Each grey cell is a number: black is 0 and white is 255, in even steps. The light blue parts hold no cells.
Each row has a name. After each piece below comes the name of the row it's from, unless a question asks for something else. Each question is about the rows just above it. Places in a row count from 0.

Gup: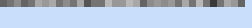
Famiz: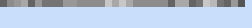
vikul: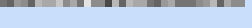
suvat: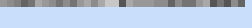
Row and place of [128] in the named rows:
suvat, 2
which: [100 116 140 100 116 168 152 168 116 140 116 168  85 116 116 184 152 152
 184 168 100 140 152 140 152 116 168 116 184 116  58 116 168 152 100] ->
Gup

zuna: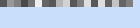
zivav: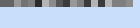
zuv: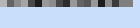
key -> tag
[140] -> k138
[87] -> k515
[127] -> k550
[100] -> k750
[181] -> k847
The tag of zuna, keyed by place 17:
k750
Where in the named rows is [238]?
zuna, 5
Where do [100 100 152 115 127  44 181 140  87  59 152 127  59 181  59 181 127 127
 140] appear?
zivav
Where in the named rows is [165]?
zuv, 3
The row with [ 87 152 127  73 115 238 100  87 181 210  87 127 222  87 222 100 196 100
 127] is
zuna

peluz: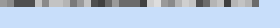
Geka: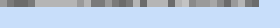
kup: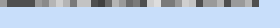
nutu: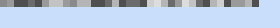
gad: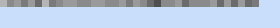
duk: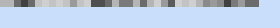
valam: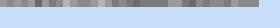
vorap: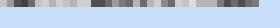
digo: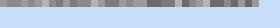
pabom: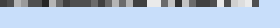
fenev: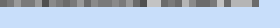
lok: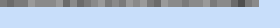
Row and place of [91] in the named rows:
duk, 24
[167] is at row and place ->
Geka, 30
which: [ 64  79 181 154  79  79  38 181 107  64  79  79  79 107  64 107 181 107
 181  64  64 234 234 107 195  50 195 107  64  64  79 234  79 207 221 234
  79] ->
pabom

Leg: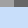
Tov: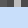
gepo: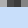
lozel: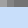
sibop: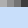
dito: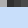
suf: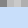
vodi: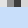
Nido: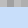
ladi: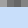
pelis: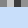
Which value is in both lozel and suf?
[132]
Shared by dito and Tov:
[75]
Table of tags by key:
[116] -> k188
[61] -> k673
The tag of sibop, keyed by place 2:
k188
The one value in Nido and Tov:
[189]
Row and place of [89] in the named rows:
Tov, 0
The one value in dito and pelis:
[61]

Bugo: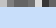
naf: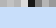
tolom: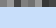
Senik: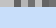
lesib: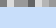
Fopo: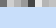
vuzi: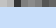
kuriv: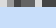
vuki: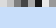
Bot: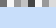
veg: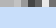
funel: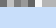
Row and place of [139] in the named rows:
vuzi, 4
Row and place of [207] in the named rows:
Fopo, 1
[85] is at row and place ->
vuzi, 6
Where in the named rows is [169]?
vuki, 4
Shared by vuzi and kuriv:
[100]

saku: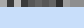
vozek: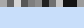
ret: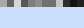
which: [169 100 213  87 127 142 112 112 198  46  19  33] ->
ret
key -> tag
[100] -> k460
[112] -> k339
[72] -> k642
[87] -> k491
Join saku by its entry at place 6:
k491
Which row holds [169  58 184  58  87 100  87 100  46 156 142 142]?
saku

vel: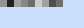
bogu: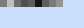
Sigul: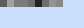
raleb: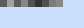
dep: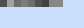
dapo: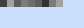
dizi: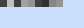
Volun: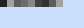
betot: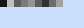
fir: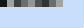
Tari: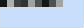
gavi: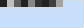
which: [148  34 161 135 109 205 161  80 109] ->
vel
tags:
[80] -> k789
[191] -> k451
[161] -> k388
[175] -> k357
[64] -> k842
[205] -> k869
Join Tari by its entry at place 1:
k357
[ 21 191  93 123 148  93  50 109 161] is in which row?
betot
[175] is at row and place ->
Tari, 1
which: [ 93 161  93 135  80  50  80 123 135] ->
raleb
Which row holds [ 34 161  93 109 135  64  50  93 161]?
Volun

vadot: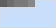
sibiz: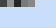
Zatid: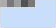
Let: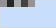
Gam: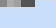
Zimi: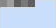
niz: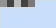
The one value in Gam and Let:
[172]
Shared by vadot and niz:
[121]
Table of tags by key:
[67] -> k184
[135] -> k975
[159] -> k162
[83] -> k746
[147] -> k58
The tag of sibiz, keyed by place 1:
k58
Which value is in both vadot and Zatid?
[121]
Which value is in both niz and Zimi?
[121]
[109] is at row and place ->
vadot, 1

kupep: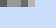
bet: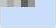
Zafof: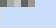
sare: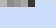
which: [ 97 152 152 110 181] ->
kupep
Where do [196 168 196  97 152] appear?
bet
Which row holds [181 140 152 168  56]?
sare
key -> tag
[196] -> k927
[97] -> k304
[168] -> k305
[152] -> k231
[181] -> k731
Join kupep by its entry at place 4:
k731
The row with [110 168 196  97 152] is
Zafof

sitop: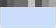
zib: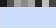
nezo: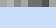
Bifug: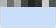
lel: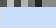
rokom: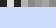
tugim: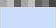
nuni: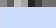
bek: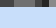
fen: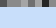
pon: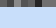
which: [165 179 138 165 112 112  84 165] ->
nezo
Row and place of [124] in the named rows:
tugim, 6
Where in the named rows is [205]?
Bifug, 6
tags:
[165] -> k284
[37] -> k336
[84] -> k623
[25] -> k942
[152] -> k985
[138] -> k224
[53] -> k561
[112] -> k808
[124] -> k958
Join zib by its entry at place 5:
k336
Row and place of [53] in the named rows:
Bifug, 5
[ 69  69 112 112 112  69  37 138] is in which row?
bek
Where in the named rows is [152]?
rokom, 5

